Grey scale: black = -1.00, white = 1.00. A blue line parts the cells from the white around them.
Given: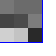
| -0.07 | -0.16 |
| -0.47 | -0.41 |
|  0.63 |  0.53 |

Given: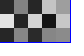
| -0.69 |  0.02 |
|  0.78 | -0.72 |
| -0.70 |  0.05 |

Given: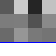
| -0.30 |  0.59 |
| -0.03 | -0.02 |
| -0.17 |  0.18 |

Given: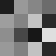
| -0.77 |  0.20 |
|  0.24 |  0.03 |
|  0.11 | -0.44 |

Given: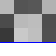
|  0.45 | -0.34 |
| -0.41 |  0.45 |
| -0.56 |  0.58 |

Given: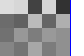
|  0.73 |  0.69 |
| -0.15 | -0.24 |
| -0.11 |  0.19 |
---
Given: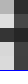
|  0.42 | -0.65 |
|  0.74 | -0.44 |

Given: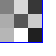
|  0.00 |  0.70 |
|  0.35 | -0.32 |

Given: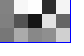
|  0.02 |  0.94 |
|  0.00 | -0.35 |

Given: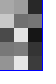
|  0.32 |  0.23 |
|  0.57 | -0.12 |

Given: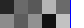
| -0.71 | -0.17 |
|  0.10 | -0.27 |

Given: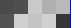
| -0.41 | -0.39 |
| -0.35 |  0.62 |

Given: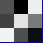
| -0.35 | -0.99 |
| -0.50 |  0.78 |
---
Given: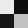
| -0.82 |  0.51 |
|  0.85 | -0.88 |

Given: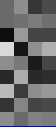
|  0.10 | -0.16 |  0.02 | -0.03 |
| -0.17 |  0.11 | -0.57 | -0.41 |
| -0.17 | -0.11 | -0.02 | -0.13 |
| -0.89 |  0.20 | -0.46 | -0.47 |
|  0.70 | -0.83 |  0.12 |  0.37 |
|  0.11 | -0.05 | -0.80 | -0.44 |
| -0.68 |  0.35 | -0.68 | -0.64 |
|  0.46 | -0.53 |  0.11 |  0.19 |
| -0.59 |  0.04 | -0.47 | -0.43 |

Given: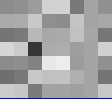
|  0.59 |  0.55 | -0.04 |  0.27 |  0.27 |  0.25 |  0.29 |  0.56 |
|  0.10 |  0.13 |  0.22 |  0.64 |  0.65 | -0.06 |  0.29 |  0.13 |
|  0.33 |  0.34 |  0.57 |  0.12 |  0.10 |  0.54 |  0.29 |  0.31 |
| -0.09 | -0.04 |  0.44 |  0.32 |  0.33 |  0.51 |  0.30 | -0.07 |
|  0.68 |  0.59 | -0.58 |  0.34 |  0.36 |  0.24 |  0.29 |  0.63 |
|  0.09 |  0.11 |  0.02 |  0.82 |  0.86 |  0.22 |  0.29 |  0.13 |
| -0.13 | -0.06 |  0.57 |  0.51 |  0.52 |  0.37 |  0.29 | -0.08 |

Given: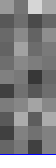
| -0.20 | -0.05 | -0.50 |  0.03 |
|  0.21 | -0.08 |  0.68 |  0.32 |
| -0.31 | -0.14 | -0.42 | -0.20 |
| -0.18 |  0.08 | -0.22 |  0.11 |
| -0.22 |  0.27 | -0.15 | -0.04 |
| -0.14 |  0.07 | -0.02 | -0.08 |
|  0.00 | -0.05 | -0.57 | -0.19 |
| -0.50 | -0.11 | -0.32 | -0.14 |
| -0.03 |  0.06 |  0.29 |  0.07 |
| -0.30 |  0.35 | -0.27 |  0.34 |
| -0.50 |  0.01 | -0.11 |  0.01 |

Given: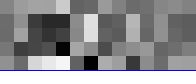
|  0.14 | -0.16 |  0.68 |  0.82 |  0.92 | -0.24 | -0.99 |  0.35 |  0.24 | -0.56 |  0.10 | -0.15 |  0.26 |  0.25 |
|  0.04 |  0.22 |  0.28 |  0.27 |  0.59 | -0.22 | -0.19 |  0.21 |  0.01 | -0.16 | -0.12 |  0.05 |  0.09 |  0.02 |
| -0.15 |  0.13 | -0.54 | -0.68 | -0.68 |  0.10 |  0.75 | -0.30 | -0.25 |  0.43 | -0.16 |  0.13 | -0.24 | -0.27 |
| -0.16 |  0.27 | -0.46 | -0.60 | -0.49 |  0.07 |  0.74 | -0.23 | -0.29 |  0.39 | -0.20 |  0.14 | -0.19 | -0.26 |
| -0.07 | -0.51 | -0.45 | -0.37 | -0.97 |  0.30 |  0.10 | -0.40 |  0.01 |  0.11 |  0.19 | -0.20 | -0.14 | -0.01 |

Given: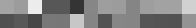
| -0.37 | -0.31 | -0.45 | -0.06 | -0.07 |  0.56 |  0.04 | -0.36 |  0.05 |  0.04 | -0.33 | -0.35 | -0.36 |  0.15 |
|  0.29 |  0.22 |  0.85 | -0.32 | -0.32 | -0.59 |  0.05 |  0.24 |  0.22 |  0.04 |  0.24 |  0.27 |  0.27 |  0.64 |
